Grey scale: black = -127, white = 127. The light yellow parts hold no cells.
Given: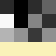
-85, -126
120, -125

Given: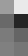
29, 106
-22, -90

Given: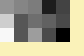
20, 5
78, -41

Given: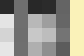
-85, -16
100, -16

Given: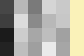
-56, 56
-65, 92

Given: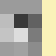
27, 27
61, -70

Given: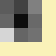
-35, -61
-25, -114
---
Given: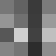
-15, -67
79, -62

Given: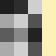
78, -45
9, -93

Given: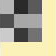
39, 40
-71, -13

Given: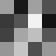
-42, 114
38, 63

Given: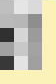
55, 14
86, 27

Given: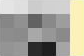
17, -29
11, 40

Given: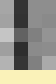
-77, 14
-29, 0
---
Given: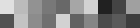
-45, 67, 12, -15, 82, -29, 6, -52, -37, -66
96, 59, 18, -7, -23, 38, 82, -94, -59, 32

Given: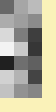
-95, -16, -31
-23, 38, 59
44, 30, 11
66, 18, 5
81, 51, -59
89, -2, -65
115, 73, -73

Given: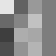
-65, 45, 39, -2
-50, 19, 52, -2
-22, 5, 65, -2
101, -29, 25, -2

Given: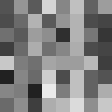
-94, 6, -21, 78, -51, 64, -29, -44
-65, -21, 45, -15, 6, 45, -51, -58
-51, -21, 51, -37, 21, 51, -51, -58
-44, 21, -37, 85, 6, 64, -29, 29
-21, 14, -65, 45, 57, 91, 14, 72
-15, -37, 29, 14, -80, 51, -8, -73
6, -2, -94, 106, -2, 64, -29, 45
72, -2, -15, 37, 29, 29, 57, -65

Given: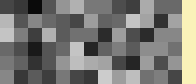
-57, -71, -117, -42, 21, 49, -7, -7, -50, -65, 43, -22, -22
-22, -50, -102, -42, -22, 68, -90, -29, -1, -36, 13, 13, -14
-7, -29, -77, -42, 21, 62, 43, 35, -57, -90, 29, -50, 21
7, -71, -36, -65, -7, -57, -71, 76, 29, 62, -14, -1, -57
55, -42, 7, -22, -36, -57, 29, -29, -22, 68, 35, -77, 35
68, -1, -65, 49, -36, -14, -14, -84, 29, -50, -84, 7, 7

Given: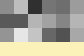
-38, -38, 53, 34, 5, 53
12, 61, -79, -10, -17, 28
20, 102, 68, -24, -45, 40
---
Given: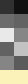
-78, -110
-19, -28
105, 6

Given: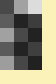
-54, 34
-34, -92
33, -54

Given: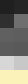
-95, -90
-80, -16
-31, -33

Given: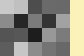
73, 64
11, -89
-43, -40

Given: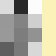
91, -86
24, 3
25, -2

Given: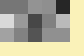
-9, -9
89, 25
34, 2

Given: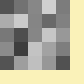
-44, -13
44, 75
-7, -49
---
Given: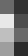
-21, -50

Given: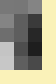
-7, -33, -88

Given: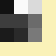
-109, -66, -6

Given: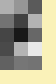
48, -62, -24

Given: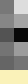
-7, 35

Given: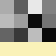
44, 30, 61

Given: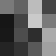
-5, -59, -82, 33
